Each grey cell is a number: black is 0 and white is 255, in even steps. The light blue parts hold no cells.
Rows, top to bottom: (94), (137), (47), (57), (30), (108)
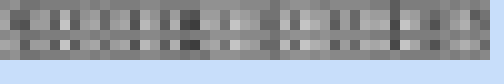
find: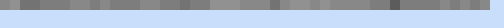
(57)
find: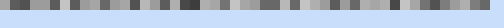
(47)
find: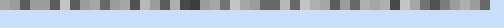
(30)
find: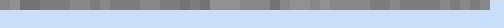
(108)

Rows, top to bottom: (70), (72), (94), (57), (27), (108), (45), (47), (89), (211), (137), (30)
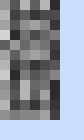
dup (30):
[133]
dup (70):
[181]

